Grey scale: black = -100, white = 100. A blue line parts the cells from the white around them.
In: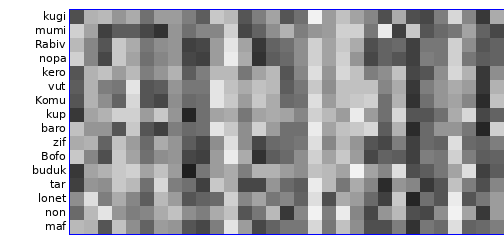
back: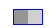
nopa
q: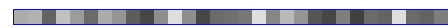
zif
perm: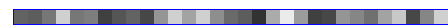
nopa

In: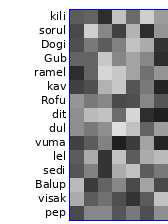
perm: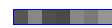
Rofu
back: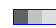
dul
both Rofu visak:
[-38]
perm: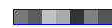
sedi
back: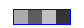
lel

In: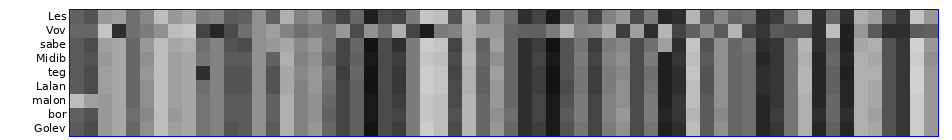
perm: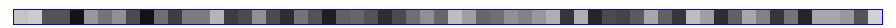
Lalan
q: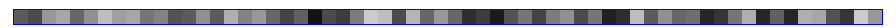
Golev
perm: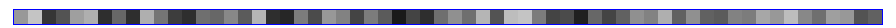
Les
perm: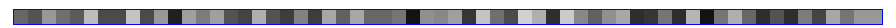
sabe
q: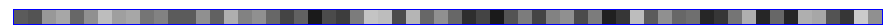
Midib
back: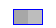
sabe
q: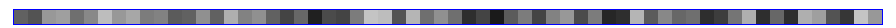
Les

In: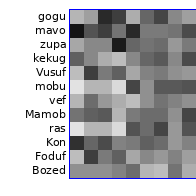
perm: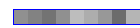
vef
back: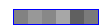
Foduf
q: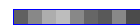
kekug

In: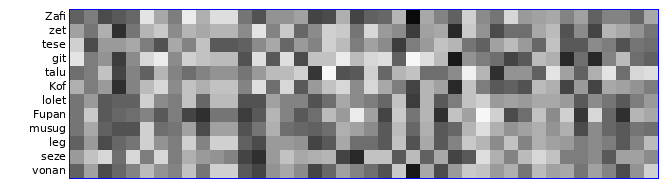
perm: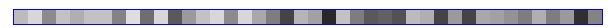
Kof
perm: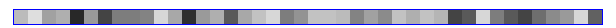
seze
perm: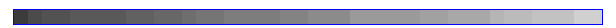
tese
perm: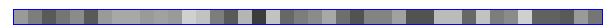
lolet

